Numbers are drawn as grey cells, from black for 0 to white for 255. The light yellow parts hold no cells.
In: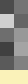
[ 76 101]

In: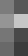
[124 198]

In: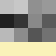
[192  53  85]

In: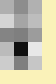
[175 165 156]

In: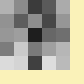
[178  93  30 160 186]

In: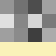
[149 135  62]

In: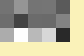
[115  67 185]

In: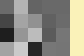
[107 164 188 119]
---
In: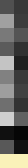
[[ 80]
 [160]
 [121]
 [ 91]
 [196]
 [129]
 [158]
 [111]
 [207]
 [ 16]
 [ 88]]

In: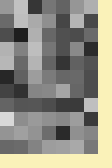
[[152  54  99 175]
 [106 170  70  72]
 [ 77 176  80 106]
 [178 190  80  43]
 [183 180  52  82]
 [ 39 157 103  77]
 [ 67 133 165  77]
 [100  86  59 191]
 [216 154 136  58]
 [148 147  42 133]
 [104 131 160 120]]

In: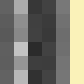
[[ 98  55 120]
 [ 92  64 113]
 [ 89  65 109]
 [ 95  43 111]
 [ 94  62 116]
 [ 98  49 118]]

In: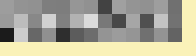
[[157 145 125 145 160 145 112]
 [154 136 128 219  72  80 114]
 [ 27 103  46 109 156 112  99]]

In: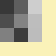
[[ 56 206]
 [ 77 189]
 [128 188]]

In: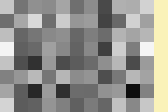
[[198 144 165 140 176 210]
 [110 217 204 156 104 160]
 [190 118 143 126 179 182]
 [244 105 136 136 205 245]
 [195  49  76 107 183 155]
 [129 185 182 148 120 163]
 [165  39  47 107 153 130]
 [212  97 128 123 193 199]]

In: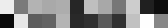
[[237 179 173 191 119  32]
 [ 10  93 180  48  49 254]]

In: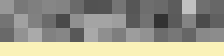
[[152 127 131  82 117 110  92 111]
 [116 129  73 164 158 114  90  75]
 [105 170 134 169 126 146 119 137]]
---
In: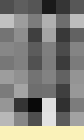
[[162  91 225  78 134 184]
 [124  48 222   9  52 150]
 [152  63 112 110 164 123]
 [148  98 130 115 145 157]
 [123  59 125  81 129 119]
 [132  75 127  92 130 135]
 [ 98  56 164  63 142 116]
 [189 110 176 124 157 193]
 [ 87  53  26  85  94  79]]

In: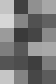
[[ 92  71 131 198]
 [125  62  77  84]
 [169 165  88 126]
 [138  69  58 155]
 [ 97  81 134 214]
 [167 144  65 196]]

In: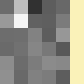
[[ 93 124 129 105 144]
 [136 139 124 108 141]
 [ 88 120 134 113 106]
 [151  93 130 110 109]
 [123  95  97 245 153]
 [104  93  49 190 108]]

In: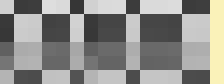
[[ 75  76 195 197 197  76 196 196 180  83 194 193  76  78 180]
 [180 179 102 100  99 179 100 100 116 172 103 103 179 177 117]
 [174 173 107 105 105 173 106 106  96 167 106 109 173 171  96]
 [200 201  70  72  73 201  72  72  56 207  70  69 201 203  55]
 [202 203  68  70  70 203  69  69  57 210  68  66 203 205  57]
 [ 62  60 220 218 218  60 219 218 209  54 218 222  61  59 208]]

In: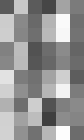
[[108 253 183 113 145 210]
 [133 140  63 189 161 209]
 [138 127  82 206 110 177]
 [124 243 182 117 143 208]
 [ 93 207 163 113 124 226]
 [107 132 103  86 186 135]
 [101 139 109  82 188 129]
 [115 247 185 111 134 206]
 [111 250 180 105 137 204]
 [123 163  70  91 200  90]]

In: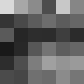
[[118 139 107 112  70  75]
 [154 148 160 125  78  45]
 [102  93 116  87  40  25]
 [ 43  62  44  45  38  90]
 [102  92 109  92  73  53]
 [134 200  77 139 167 217]]
